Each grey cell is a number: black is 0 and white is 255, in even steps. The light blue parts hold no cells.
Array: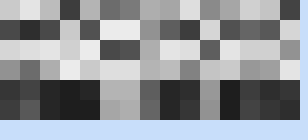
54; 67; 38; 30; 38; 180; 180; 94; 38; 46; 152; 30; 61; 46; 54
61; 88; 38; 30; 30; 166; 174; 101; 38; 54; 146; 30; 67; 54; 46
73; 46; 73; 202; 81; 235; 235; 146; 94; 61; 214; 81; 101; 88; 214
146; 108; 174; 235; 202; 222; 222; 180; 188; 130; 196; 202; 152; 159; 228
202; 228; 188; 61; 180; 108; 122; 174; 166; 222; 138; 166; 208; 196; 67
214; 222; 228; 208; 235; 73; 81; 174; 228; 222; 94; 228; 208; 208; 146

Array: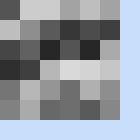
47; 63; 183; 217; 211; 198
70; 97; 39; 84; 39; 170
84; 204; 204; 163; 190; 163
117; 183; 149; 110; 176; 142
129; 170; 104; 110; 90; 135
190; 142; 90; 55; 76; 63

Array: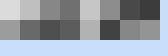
156; 105; 79; 92; 178; 66; 135; 148
219; 191; 135; 112; 198; 141; 73; 60

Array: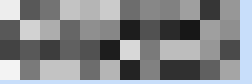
67; 88; 61; 96; 81; 29; 216; 122; 189; 189; 151; 74
88; 210; 173; 102; 143; 135; 29; 81; 42; 23; 159; 143
237; 88; 115; 195; 181; 203; 109; 135; 129; 159; 54; 151
243; 122; 195; 195; 109; 181; 35; 129; 48; 48; 96; 165

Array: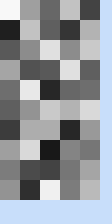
31; 194; 95; 53; 179
60; 173; 173; 39; 153
89; 140; 224; 140; 201
95; 147; 201; 179; 217
110; 232; 39; 103; 110
124; 75; 67; 118; 165
147; 47; 240; 124; 186
159; 217; 24; 132; 118
165; 82; 89; 224; 95
248; 159; 103; 194; 67

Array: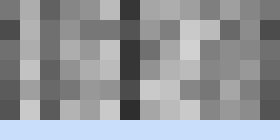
76; 179; 112; 146; 119; 119; 84; 152; 127; 201; 187; 105; 140; 76
84; 201; 91; 179; 159; 201; 46; 166; 187; 201; 134; 152; 140; 84
91; 159; 105; 119; 152; 146; 76; 201; 194; 134; 119; 166; 127; 91
105; 194; 97; 146; 173; 187; 54; 146; 179; 187; 134; 140; 152; 105
112; 173; 112; 173; 152; 194; 54; 112; 166; 209; 127; 140; 134; 112
119; 173; 97; 134; 146; 187; 54; 166; 173; 159; 127; 159; 134; 119

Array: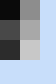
10; 141
44; 200
72; 168

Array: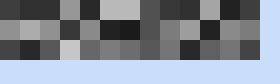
62; 49; 49; 151; 41; 185; 185; 81; 56; 49; 165; 34; 62
68; 41; 88; 198; 103; 124; 109; 88; 117; 41; 96; 117; 68
145; 172; 145; 56; 138; 34; 27; 81; 124; 157; 34; 138; 124
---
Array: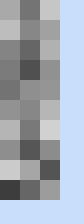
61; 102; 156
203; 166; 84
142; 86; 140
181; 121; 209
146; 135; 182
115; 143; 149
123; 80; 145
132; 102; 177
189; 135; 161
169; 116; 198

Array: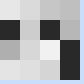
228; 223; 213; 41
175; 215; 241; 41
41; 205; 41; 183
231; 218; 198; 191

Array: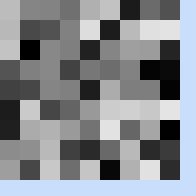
158; 71; 200; 110; 197; 8; 177; 225; 44
140; 143; 185; 64; 42; 105; 185; 42; 59
31; 171; 178; 154; 115; 226; 102; 166; 1
28; 202; 70; 100; 153; 204; 208; 200; 228
65; 71; 133; 128; 29; 172; 126; 126; 3
84; 128; 136; 66; 119; 109; 130; 4; 10
195; 0; 136; 127; 33; 133; 159; 156; 36
184; 73; 82; 129; 221; 28; 186; 224; 227
188; 133; 131; 112; 176; 194; 27; 107; 81

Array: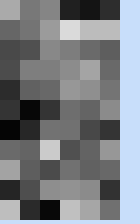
190; 42; 8; 192; 166; 112
37; 78; 142; 146; 139; 50
163; 94; 75; 113; 97; 104
106; 100; 203; 80; 99; 151
5; 39; 114; 113; 72; 52
52; 7; 52; 110; 100; 139
44; 97; 104; 151; 143; 116
76; 126; 126; 140; 164; 105
73; 80; 136; 125; 106; 94
102; 116; 155; 218; 188; 188
170; 120; 133; 32; 20; 45

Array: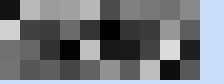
115; 86; 95; 69; 98; 146; 92; 189; 14; 88
113; 102; 49; 3; 192; 23; 25; 66; 219; 31
209; 65; 61; 107; 51; 1; 52; 58; 151; 93
18; 185; 155; 160; 184; 75; 128; 119; 113; 136

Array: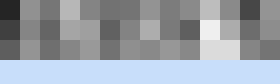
94; 148; 111; 134; 153; 114; 143; 137; 151; 136; 219; 219; 133; 116
64; 133; 101; 165; 159; 97; 131; 173; 122; 95; 239; 172; 109; 141
37; 145; 118; 183; 132; 114; 116; 147; 124; 138; 189; 138; 71; 148

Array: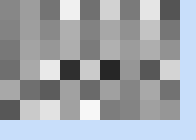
87; 202; 226; 161; 247; 125; 132; 160; 150
168; 111; 92; 161; 106; 160; 133; 168; 114
111; 169; 233; 47; 203; 38; 150; 87; 212
120; 163; 151; 174; 123; 176; 156; 174; 146
131; 158; 137; 175; 130; 167; 145; 195; 118
135; 157; 116; 240; 112; 210; 122; 229; 84
